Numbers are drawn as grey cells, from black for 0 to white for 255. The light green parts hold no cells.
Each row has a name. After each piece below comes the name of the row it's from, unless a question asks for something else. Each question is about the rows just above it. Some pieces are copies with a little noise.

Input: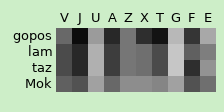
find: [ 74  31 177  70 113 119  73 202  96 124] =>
lam
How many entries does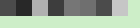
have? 8
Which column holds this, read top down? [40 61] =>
A
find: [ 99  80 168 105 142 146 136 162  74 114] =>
Mok
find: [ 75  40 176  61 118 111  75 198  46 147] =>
taz
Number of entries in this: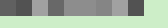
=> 9

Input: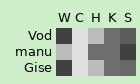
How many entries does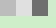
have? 3
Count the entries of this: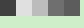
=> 5
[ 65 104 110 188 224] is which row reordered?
Gise
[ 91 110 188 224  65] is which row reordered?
Vod

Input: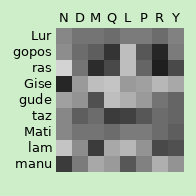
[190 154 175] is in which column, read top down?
L
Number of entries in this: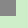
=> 1
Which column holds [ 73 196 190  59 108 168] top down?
Q
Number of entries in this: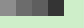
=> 4
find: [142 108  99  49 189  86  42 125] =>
gopos

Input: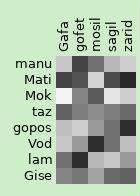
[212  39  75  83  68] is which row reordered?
Mati
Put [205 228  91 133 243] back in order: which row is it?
Mok
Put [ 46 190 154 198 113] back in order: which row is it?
Vod
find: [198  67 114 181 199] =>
manu
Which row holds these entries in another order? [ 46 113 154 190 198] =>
Vod
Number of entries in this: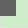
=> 1
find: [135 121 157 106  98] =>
Gise

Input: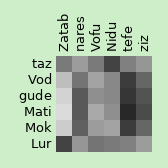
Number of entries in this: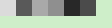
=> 6
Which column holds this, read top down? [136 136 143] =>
Nidu
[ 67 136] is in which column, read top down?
Nidu
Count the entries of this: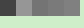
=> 5
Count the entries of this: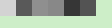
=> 6
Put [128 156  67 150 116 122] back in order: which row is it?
Lur

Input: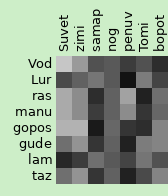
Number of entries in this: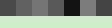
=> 7
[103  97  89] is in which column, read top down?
nog

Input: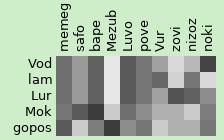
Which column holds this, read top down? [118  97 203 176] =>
nizoz
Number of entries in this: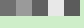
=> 5
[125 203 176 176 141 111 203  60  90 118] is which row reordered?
Mok

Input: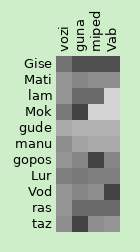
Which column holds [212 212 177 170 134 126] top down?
Vab
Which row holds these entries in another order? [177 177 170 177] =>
gude
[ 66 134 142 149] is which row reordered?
Vod

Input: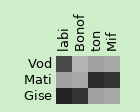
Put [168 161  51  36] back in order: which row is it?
Gise
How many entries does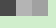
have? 3
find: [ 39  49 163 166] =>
Gise
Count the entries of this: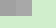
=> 2

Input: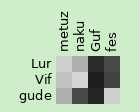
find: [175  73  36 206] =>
gude
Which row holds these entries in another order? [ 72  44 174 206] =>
Lur
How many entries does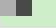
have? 2
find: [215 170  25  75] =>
Lur

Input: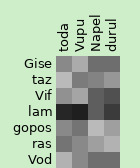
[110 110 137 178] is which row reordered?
Vod
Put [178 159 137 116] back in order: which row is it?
ras

